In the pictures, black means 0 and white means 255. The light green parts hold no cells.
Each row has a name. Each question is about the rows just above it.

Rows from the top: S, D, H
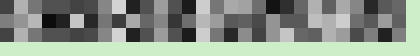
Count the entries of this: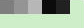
5
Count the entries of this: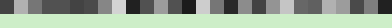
28
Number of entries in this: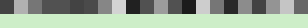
22
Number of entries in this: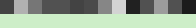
14
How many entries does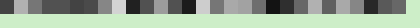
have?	29
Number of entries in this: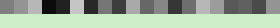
20
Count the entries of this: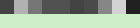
10

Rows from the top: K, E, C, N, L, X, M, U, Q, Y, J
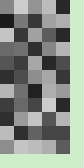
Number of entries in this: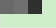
3
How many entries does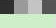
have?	4
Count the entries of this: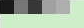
5

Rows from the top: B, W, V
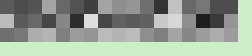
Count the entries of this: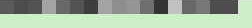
17
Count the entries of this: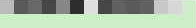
13
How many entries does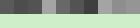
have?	10
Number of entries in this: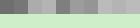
10

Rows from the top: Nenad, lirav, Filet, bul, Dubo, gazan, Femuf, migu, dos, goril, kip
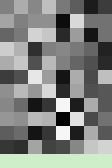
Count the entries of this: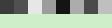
8
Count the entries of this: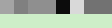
8
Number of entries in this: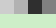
4
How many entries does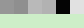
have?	6
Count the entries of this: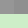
2
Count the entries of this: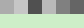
6
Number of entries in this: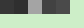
5

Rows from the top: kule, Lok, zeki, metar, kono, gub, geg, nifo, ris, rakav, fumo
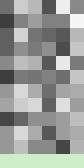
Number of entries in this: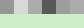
6
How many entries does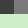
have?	2

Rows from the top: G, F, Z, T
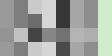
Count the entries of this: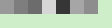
7
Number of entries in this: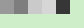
5

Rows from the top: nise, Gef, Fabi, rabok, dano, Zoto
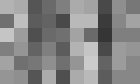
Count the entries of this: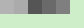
5
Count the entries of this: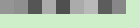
9
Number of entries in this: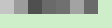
7
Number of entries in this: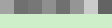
8
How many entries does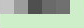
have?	5
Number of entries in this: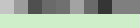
10
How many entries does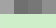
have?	4

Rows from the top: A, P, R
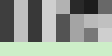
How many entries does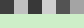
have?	6
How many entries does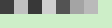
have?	7

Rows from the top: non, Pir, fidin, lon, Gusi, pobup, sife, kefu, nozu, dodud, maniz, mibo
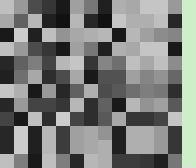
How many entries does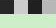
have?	4
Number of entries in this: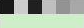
6
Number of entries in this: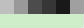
6
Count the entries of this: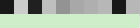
10
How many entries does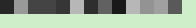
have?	13

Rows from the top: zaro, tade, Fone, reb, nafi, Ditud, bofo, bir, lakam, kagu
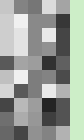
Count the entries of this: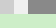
4
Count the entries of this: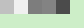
5
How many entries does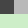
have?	2
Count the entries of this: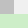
2

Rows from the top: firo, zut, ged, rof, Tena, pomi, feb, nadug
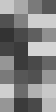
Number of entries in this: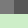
2
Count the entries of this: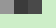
3
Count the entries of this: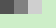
3
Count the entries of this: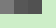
3
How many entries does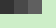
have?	3
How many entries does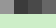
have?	4

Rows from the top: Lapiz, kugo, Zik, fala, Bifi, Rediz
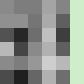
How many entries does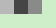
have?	3
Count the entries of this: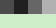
4

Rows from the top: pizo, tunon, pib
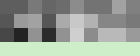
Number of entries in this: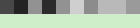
10
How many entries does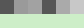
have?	6

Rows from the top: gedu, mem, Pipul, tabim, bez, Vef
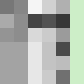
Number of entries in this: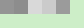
5
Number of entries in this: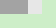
3

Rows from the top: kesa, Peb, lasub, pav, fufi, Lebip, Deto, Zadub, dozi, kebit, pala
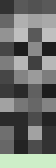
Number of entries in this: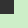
1
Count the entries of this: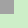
1
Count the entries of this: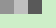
3

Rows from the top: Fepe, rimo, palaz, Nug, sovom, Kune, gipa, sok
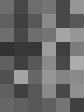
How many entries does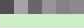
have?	6
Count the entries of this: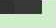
3
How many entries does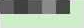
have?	5
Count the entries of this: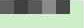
5
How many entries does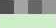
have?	4

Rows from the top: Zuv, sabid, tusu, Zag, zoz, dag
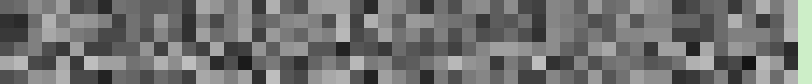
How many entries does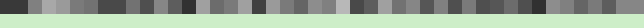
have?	46
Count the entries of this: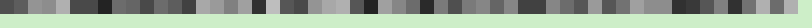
57

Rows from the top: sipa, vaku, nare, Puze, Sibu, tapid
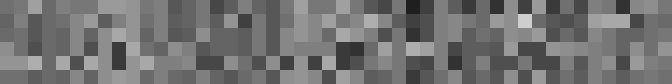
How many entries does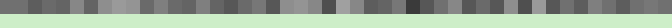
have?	48
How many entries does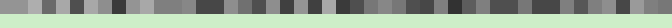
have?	48
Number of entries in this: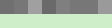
8
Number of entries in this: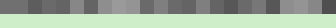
24
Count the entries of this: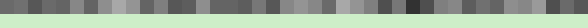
42
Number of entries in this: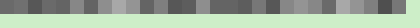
29
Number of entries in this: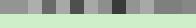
14

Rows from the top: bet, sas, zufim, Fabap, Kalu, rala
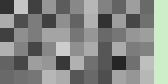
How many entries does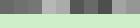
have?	10
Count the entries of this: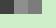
3
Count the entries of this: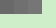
3
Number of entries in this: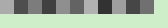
11
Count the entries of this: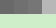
4
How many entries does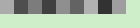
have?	9
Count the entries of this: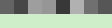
8

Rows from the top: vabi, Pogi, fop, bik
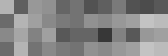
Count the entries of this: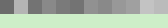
12
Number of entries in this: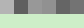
6
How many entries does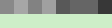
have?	8
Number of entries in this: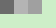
3
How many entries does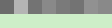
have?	8
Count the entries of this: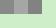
3
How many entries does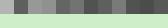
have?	12

